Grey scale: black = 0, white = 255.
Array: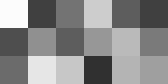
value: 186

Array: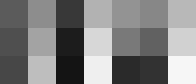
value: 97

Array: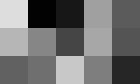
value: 167

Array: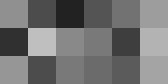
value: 62

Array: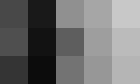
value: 158

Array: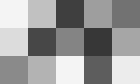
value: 55

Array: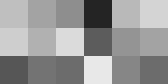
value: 148

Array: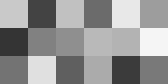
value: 179
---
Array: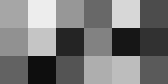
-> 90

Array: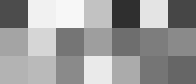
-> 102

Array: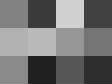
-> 45

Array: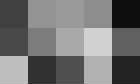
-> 35

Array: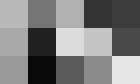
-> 231

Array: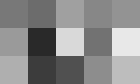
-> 189
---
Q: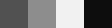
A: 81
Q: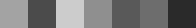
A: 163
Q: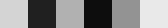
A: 212
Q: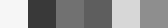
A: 246
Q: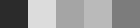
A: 43
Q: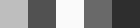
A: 190
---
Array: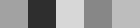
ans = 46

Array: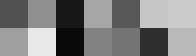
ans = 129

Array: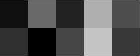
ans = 0

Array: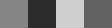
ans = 133

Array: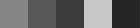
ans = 87

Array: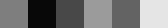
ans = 72

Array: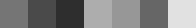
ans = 173

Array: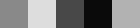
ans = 221

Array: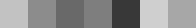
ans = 126
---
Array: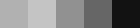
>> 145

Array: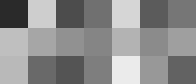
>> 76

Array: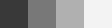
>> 176

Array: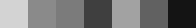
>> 123

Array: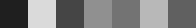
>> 69

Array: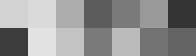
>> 173

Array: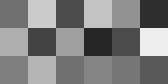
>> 75

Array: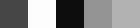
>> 13

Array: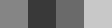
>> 106

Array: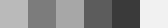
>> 167
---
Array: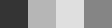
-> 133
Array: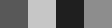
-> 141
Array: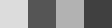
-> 64
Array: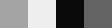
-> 99
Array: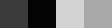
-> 168
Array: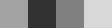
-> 216
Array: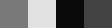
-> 67
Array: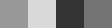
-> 116
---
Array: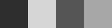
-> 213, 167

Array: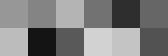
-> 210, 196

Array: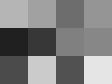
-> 229, 203

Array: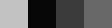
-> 194, 104

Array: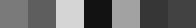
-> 213, 162

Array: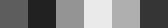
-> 234, 175

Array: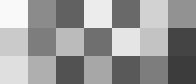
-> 249, 236
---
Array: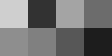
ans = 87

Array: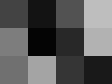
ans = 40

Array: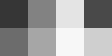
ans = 247

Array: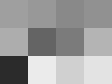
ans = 123

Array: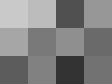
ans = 143

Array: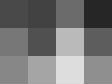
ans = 186

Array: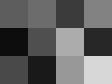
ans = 172
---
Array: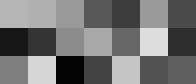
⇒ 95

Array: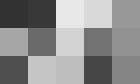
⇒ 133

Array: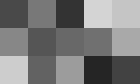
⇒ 66

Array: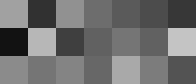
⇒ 83

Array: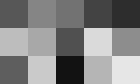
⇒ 230

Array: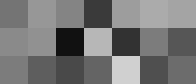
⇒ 108

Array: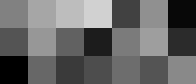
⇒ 137

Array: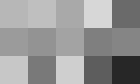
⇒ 39

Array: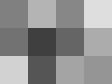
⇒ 149
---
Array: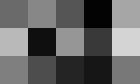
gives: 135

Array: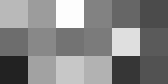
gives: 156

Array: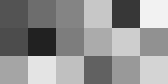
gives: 109

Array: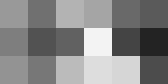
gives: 112

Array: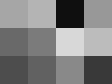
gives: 180

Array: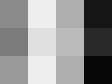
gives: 238
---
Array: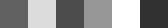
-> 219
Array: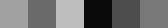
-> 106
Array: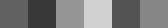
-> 56
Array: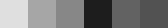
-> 166
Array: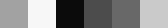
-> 247
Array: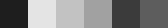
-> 228
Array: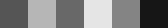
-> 182
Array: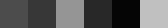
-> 55
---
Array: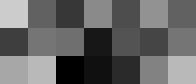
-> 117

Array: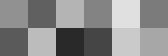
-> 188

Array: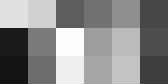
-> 122

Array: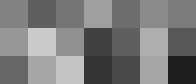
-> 203

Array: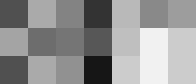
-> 109

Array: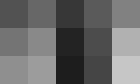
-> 137

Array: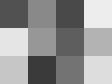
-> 151

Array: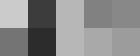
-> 44

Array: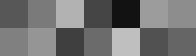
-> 149
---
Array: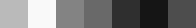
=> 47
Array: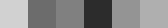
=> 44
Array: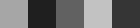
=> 97
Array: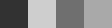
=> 206
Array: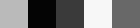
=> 58
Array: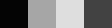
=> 166
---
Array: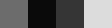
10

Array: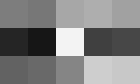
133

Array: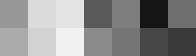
117

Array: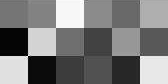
81

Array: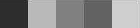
128

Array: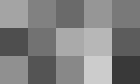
136

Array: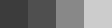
79
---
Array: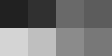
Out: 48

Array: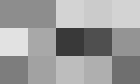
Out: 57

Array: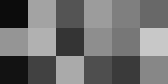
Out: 142

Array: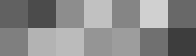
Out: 133

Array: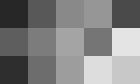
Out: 164

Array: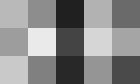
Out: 68

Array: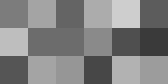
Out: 138

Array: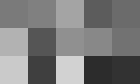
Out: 144
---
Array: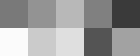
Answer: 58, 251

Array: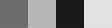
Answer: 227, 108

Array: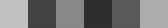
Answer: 172, 194

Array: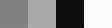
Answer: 252, 130

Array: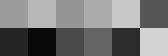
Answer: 86, 36

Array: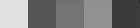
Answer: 59, 225
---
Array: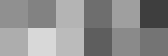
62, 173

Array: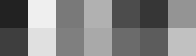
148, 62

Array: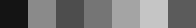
91, 20

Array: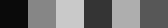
87, 10

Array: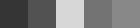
136, 53

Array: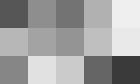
239, 134

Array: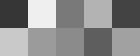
67, 201

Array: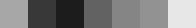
231, 167

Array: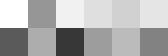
229, 90
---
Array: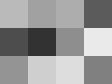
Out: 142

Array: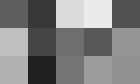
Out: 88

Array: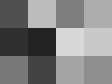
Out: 216

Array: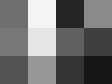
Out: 97

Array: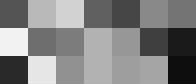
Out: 63

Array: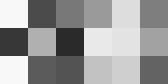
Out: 227

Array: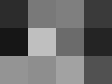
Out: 107

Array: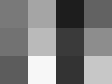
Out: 58

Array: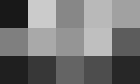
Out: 191
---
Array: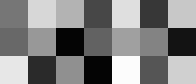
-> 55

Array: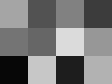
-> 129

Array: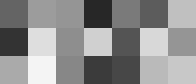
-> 92

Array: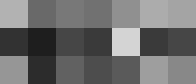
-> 172

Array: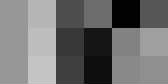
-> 2

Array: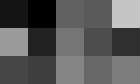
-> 90

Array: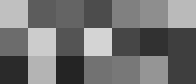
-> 142

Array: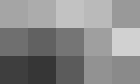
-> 186
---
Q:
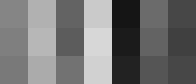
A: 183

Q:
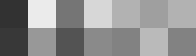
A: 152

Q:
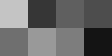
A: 153

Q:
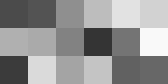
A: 170

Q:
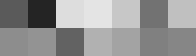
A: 147

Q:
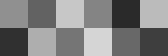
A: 174

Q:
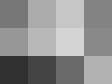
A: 184

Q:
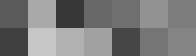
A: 198
